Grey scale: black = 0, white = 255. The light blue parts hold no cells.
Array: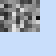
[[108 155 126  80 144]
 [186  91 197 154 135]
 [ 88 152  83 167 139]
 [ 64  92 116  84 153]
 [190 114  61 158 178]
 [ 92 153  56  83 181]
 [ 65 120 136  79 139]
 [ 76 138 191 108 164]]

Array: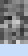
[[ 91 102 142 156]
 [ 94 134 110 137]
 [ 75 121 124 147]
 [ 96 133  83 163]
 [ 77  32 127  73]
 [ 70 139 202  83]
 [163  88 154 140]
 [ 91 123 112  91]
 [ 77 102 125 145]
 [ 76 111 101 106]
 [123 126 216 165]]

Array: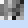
[[247 191 107]
 [117 174  66]
 [116 126  90]
 [107 170  50]
 [226 234 185]]

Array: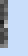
[[111]
 [ 66]
 [ 76]
 [ 64]
 [ 78]
 [ 28]
 [ 64]
 [ 94]
 [ 63]
 [ 66]
 [ 69]
 [125]]

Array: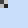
[[ 65]
 [190]]

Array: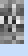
[[161 125 168]
 [185 117 116]
 [109  73 111]
 [ 84  93  94]
 [226 209 212]
 [220 206 245]
 [ 74  86  68]
 [ 91  46  97]
 [118 127 148]
 [142 155 193]
 [129 113 118]]
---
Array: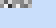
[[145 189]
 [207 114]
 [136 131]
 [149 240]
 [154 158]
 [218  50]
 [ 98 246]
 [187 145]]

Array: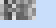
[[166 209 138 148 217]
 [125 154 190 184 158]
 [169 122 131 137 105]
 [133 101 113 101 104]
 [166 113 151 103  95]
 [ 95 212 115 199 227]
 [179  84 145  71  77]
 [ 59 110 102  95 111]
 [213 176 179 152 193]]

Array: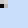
[[214 185]
 [201  10]]

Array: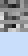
[[108 119 144  79 176 147 199 146]
 [152 157 150 127 169 148 125 147]
 [ 94  64 154 170  99 148 214 178]
 [145  28 150 160  57 150  22 209]
 [141  51 143 145  98 150  71 195]
 [ 61  99 148  90  76 149  81  97]
 [123 101 146 199 222 151 214 128]]

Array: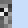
[[113  58  77 157 129 107 155]
 [114 145 224  27 168 166 123]
 [108 145  16 236  82 102  97]]

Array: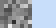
[[195 116  97  97 116 215  97]
 [128 203 113 128  83 143 158]
 [133 189 133 133 175 133  92]
 [160 107 145 137 160 168 153]
 [ 90 150 135 150 150  45 150]
 [155  96  76  96 136 136 234]
 [117 181  78 104  91 104 117]
 [122 122 122 129  98 122 153]]
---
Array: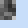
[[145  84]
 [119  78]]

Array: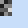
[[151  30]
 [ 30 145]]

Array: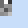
[[108 254]
 [109 151]]

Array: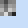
[[117  74]
 [147 108]]

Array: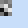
[[132 112]
 [171 230]]

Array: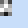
[[103 198]
 [176 254]]
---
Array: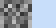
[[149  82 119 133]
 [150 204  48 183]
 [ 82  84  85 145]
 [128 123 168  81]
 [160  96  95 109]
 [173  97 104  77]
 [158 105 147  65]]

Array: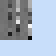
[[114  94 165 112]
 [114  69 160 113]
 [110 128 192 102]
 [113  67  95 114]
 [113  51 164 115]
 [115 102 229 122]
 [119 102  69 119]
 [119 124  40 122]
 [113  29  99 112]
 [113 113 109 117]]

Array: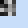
[[  8 204]
 [ 60 156]
 [190 165]
 [ 28 200]]

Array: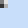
[[125]
 [ 52]]

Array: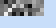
[[ 96 106 168 127 168 120]
 [111  75 140  70 155 140]
 [119 237  74 131 105 184]
 [112 106  91 185 121 158]]

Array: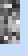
[[ 93  83 103]
 [134 221  50]
 [ 87  62  83]
 [100  75 117]
 [161 179 131]
 [133 189 241]
 [144 182 198]
 [128 150 173]
 [126 109 114]
 [ 71 100  84]
 [ 47 150 180]]

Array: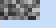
[[ 80 108  74 154 126]
 [110  60 174  82  97]
 [ 90  80 115 107 192]
 [ 43  52  98  68 149]
 [103 150 135 139  49]]

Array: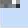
[[112 110 158]
 [131 127  44]]

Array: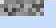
[[222 137 108 149 120 109]
 [128 163 164 174  78  81]
 [160 153 103 164 163 180]
 [166  77 154 137 108 118]]
